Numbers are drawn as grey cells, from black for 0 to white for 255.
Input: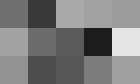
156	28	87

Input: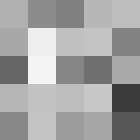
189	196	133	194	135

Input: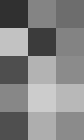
109	59	78

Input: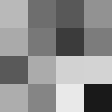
146	59	171	173

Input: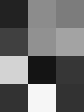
124	145	211

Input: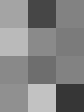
130	138	137

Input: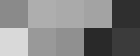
47	41

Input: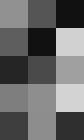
17	17	37

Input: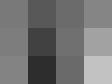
133	112	45
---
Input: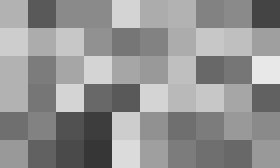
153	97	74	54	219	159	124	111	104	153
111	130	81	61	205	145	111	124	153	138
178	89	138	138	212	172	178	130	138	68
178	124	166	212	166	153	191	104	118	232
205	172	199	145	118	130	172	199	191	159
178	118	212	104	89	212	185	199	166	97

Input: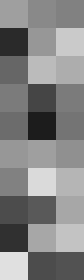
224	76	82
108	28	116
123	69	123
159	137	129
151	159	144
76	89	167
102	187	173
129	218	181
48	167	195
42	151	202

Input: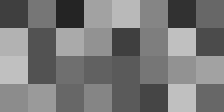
63	118	36	162	185	133	49	103
140	154	103	133	90	69	192	103
192	82	111	97	90	118	146	162
178	82	170	146	63	126	192	75

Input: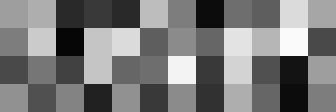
125	203	6	197	219	94	139	102	227	182	250	73
158	174	41	57	41	189	125	12	110	94	219	166
73	118	65	197	102	110	243	57	211	80	19	158
145	80	131	33	145	57	139	49	174	102	12	125

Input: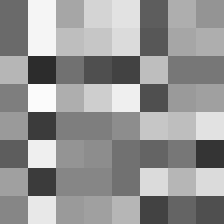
182	44	113	79	66	190	119	119
154	59	126	126	141	198	190	226
160	59	134	134	113	219	182	219
93	239	148	141	113	100	119	52
134	232	154	160	182	66	100	79
106	245	166	212	226	93	174	148
126	251	174	206	239	79	154	160
106	245	190	198	219	87	166	174

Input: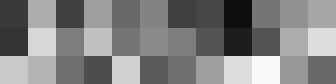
58	172	64	158	104	131	64	71	14	117	145	166
201	179	111	77	208	90	111	158	221	248	152	104
52	215	125	193	117	137	125	84	29	84	172	221
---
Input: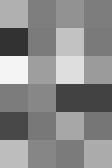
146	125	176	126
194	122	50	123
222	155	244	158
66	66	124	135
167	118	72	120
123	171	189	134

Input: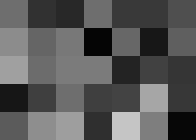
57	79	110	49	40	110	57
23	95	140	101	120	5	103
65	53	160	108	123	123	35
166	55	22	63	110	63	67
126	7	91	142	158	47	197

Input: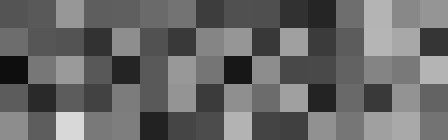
136	149	84	89	151	94	95	106	115	61	80	79	49	37	110	180
168	53	109	86	83	50	142	81	57	133	150	56	160	59	92	181
121	180	14	119	154	88	36	89	152	117	23	141	72	73	98	132
147	99	92	41	92	66	124	89	148	59	143	108	160	35	105	57
169	115	141	93	216	121	126	34	69	76	179	68	64	145	118	160

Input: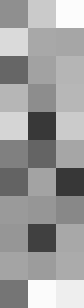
202	252	143
168	166	218
162	181	102
141	183	182
56	203	213
100	166	128
163	55	99
150	136	154
64	168	150
156	171	164
251	238	117

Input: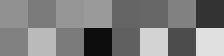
130	51	145	122	150	154	101	103
76	224	129	186	122	13	97	211

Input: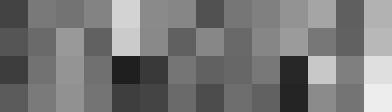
95	178	67	121	115	131	211	138	134	81	118	128	147	165
97	184	85	106	153	97	203	137	96	135	105	134	155	119
127	223	61	114	148	112	31	57	117	97	103	120	39	200
116	237	91	122	145	116	62	68	106	76	110	97	36	139

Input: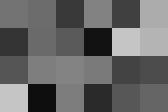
64	172	115	108	57	130
197	180	52	106	90	18
67	76	85	126	131	122
87	101	197	14	125	42

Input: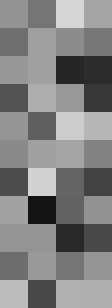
214	164	147	116
140	119	112	160
38	44	151	160
152	56	83	173
204	182	149	95
163	130	138	160
100	67	76	209
98	145	162	19
40	72	148	148
117	149	109	153
176	175	188	72

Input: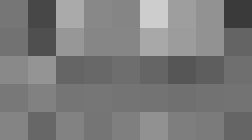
146	58	118	71	170	136	133	205	158
146	100	114	79	151	134	134	168	156
94	111	137	148	101	104	110	101	86
114	115	120	129	117	118	116	115	112
123	101	132	103	130	117	127	145	126
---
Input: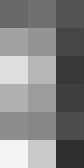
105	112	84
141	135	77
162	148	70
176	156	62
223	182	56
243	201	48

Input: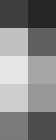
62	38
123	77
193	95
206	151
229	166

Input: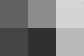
68	48	185
97	140	212

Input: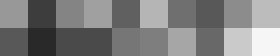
88	41	74	74	118	126	166	104	202	246
152	61	132	160	96	181	111	88	140	188

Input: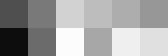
13	107	252	167	239	224
79	121	210	189	173	151

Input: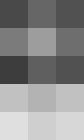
61	95	81
73	102	81
123	157	110
193	179	193
223	207	215
